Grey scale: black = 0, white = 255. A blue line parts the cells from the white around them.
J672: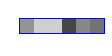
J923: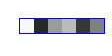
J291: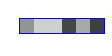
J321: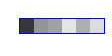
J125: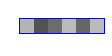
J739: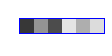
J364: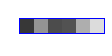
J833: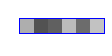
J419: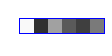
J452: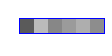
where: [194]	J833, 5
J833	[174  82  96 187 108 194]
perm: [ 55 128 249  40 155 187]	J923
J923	[249  40 155 187  55 128]
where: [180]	J125, 0

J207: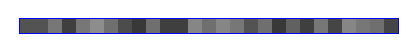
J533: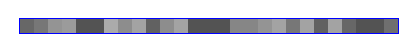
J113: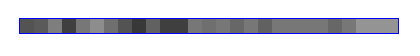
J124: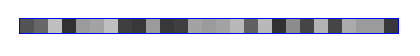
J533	[103 119 148 155  83  83 171 141 163  97 141 163  83  83  83 134 134 148
 163 119 163  97 163 103  83  83 111]
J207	[ 83  83 119  63 119 141 111  76  56 111  63  63 134 111 134 119  83 111
  56  97  63 119  69 134 119 111  69]
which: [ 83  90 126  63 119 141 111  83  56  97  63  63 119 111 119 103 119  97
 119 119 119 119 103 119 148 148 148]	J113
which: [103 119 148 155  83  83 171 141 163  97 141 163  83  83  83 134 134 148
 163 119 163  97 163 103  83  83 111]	J533
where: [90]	J113, 1
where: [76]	J207, 7
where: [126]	J113, 2

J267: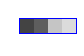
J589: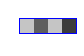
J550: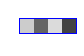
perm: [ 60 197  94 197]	J589
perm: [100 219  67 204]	J550
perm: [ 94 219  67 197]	J267
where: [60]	J589, 3
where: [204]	J550, 0
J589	[197  94 197  60]

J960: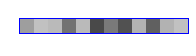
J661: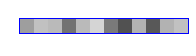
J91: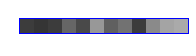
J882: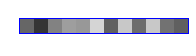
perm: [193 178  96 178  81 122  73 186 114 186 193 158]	J960
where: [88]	J661, 9
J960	[158 193 186 114 186  73 122  81 178  96 178 193]

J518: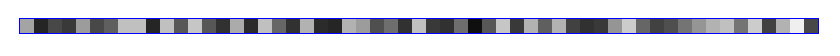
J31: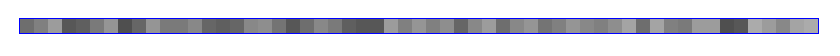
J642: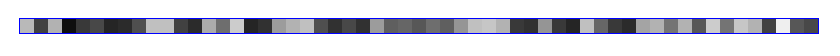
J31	[110 128 156  87  95 122 149  79 102 149 122 122 136 102  95 102 136 142
 116  87 110 136 122  95  87  87 156 128 149 128 142 102 136 156 110 136
 149 116 128 149 136 128 142 164 110 164 128 122 156 156  79  87 171 156
 136 164 171]
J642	[185  65 178  15  57  72  37  43  79 192 192  65  43 171 110 204  37  49
 156 178 192  79  49  72  49 156  95 102  87 110  95 149 192 198 178  57
  49 149  57  37 192 102  57  43 164 178 116 178  87 204 116 198 178  65
 239  87  72]
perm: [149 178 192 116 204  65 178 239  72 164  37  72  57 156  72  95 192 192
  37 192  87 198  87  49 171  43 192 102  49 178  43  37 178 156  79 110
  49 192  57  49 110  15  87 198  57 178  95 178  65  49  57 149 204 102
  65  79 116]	J518
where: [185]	J642, 0

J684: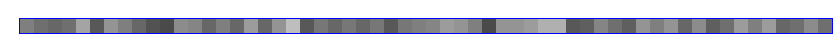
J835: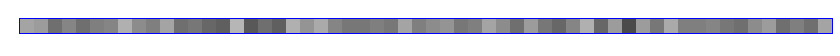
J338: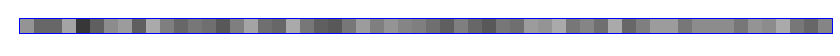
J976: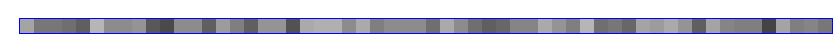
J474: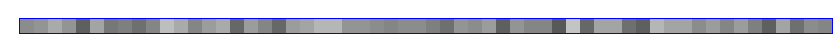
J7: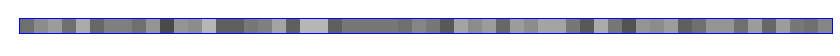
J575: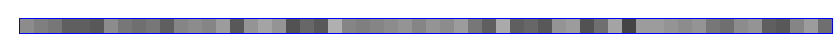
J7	[111 140 156 111 170 103 127 127 111 148  74 148 140 182  95  95 119 127
 164  95 182 182  95 119 119 119 119 111 133 119  88 164 140 156 103 156
 140 164 164 119  88 170 119  82 148 140 156  95 111 148 148 111 156 103
 156 119 111 133]
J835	[164 156 111 133 111 127 133 176 140 127 164 111 119 103  95 182  88 111
  95 176 148 170 133 119 119 127 119 164 127 140 148 119 127 164 140 111
 156 119 103 133 176 103 156  74 156 119 170 127 127 133 119 111 140 156
 111 127 111 164]

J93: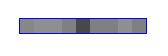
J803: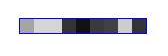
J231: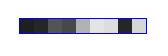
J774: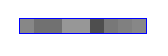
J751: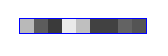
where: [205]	J803, 7
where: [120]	J774, 6
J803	[165 213 213  51  18  58  65 205  51]
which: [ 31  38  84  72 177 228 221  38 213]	J231
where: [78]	J774, 5
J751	[185  92  58 234 191  65  65  99  84]

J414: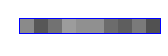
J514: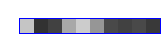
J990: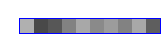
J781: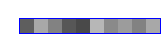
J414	[138  87 114 156 144 144 108  94 122  81]
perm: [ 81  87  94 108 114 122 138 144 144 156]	J414
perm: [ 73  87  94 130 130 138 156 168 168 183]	J781
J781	[ 94 168 130  87  73 183 138 156 130 168]
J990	[176  73  87 130 168 138 156 130 168  94]

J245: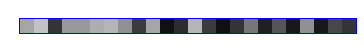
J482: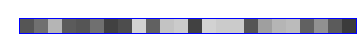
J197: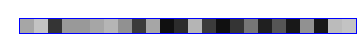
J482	[ 85 112 181  91  85 112  65  77 210  97 195 203  65 210 203 203  85 159
 181 187  97 145  91  59]
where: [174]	J245, 5
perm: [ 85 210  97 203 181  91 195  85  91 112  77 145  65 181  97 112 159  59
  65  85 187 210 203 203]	J482

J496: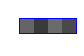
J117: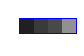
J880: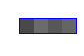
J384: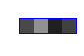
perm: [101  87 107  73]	J880
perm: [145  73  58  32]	J117
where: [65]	J384, 3
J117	[ 32  58  73 145]
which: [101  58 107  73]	J496
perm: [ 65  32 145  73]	J384
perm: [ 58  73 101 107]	J496

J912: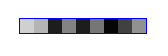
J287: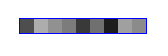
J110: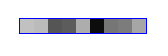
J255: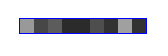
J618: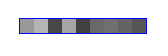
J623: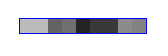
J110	[193 187  85  92 173  13 118 124 166]
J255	[153  71  92  43  43  78  50 160  50]
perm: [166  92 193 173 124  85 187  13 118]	J110
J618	[153 181  71 166  65 105 112  99  85]
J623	[187 187  99 112  36  57  57 139 131]

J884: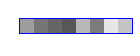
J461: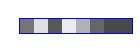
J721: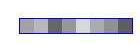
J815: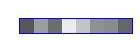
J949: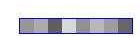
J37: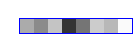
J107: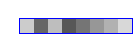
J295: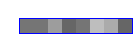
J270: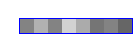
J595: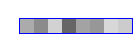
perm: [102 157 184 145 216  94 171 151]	J949
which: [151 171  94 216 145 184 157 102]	J949
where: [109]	J815, 2
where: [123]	J884, 5
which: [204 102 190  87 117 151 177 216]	J107
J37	[171 139 196  52 117 204 184 250]
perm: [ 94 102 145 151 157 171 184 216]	J949

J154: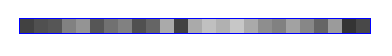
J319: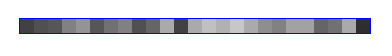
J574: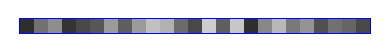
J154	[ 65  80  86 129 148  86 113 129  80 101 170  65 170 192 177 199 170 142
 129 162 135 101 155  52  72]
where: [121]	J574, 19
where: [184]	J574, 18

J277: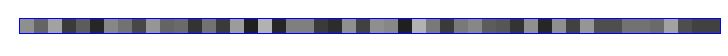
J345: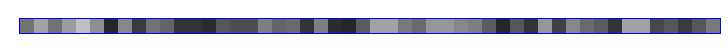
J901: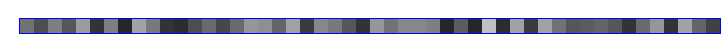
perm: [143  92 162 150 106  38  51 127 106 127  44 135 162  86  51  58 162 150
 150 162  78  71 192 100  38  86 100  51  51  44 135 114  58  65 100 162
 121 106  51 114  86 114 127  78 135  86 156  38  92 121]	J901
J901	[114  78 127  86 156  51 127  38 162 121  51  44  78 106  71 106 150 143
 100 162  58 135 121  86  51 150 114 135 135 127  38  92  38 192  44 162
  58 162 114  86  92 100  86  51 106 150  51 162 100  65]

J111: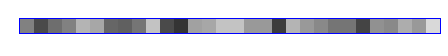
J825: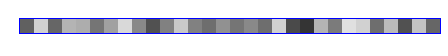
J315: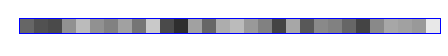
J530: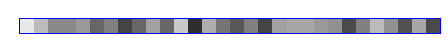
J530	[232 187 137 137 153 102 129  68 102 161 102 201  46 173 117  88 129  68
 161 167 167 153 145  74 129 187 145  81 167  74]
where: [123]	J825, 22
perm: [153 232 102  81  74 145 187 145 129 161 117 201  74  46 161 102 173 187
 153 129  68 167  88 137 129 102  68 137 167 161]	J315

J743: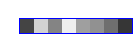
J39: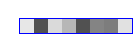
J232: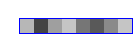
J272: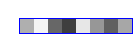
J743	[ 68 210 132 238 159 145 111  54]
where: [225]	J39, 7
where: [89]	J232, 5
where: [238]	J743, 3
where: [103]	J272, 2

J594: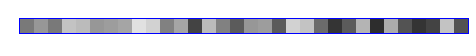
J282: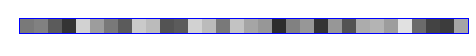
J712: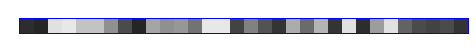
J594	[121 151 121 195 187 151 157 165 225 210 129 165  67 187 129  91 151 157
  91 210 195 107  52  91 180  45 172  83  52  67 195  83]
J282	[121 129  91  52 210 157 121  91 202 187  83  91 210 187 121 195 165 151
  45 129 151  52 151  83 172 180 157 225 107  67  60 165]
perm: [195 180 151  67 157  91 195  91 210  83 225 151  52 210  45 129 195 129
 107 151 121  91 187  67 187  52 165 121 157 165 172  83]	J594
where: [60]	J282, 30
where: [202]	J282, 8

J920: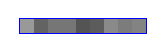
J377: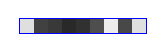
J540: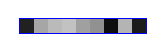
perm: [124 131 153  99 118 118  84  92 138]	J920
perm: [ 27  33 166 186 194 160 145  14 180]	J540
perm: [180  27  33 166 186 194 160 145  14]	J540

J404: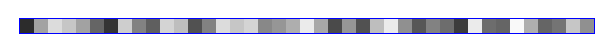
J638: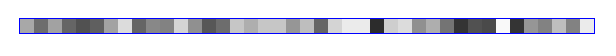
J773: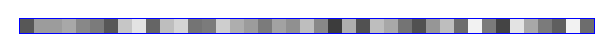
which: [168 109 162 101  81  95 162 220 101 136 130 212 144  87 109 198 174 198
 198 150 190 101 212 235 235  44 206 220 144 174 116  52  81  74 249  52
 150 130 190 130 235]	J638
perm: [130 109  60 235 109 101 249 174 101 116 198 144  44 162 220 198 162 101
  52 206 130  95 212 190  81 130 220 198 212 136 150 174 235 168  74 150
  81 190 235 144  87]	J404
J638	[168 109 162 101  81  95 162 220 101 136 130 212 144  87 109 198 174 198
 198 150 190 101 212 235 235  44 206 220 144 174 116  52  81  74 249  52
 150 130 190 130 235]
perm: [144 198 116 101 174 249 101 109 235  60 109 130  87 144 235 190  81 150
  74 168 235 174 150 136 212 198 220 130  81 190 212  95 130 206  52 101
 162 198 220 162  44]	J404
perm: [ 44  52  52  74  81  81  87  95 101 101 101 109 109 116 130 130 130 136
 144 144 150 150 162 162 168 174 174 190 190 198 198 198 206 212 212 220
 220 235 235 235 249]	J638
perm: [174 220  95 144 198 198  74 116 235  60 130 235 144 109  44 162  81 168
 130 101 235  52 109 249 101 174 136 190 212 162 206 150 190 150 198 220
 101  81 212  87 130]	J404

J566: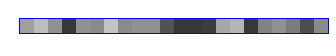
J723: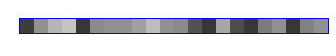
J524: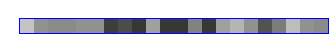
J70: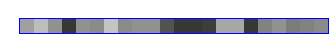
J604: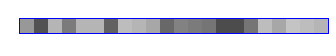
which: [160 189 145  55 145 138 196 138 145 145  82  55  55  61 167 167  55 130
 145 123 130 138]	J70
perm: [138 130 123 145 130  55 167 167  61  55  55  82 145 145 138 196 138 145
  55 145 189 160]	J70
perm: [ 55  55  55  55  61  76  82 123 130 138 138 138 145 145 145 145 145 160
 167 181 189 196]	J566
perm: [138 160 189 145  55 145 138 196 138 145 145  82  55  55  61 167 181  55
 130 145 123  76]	J566

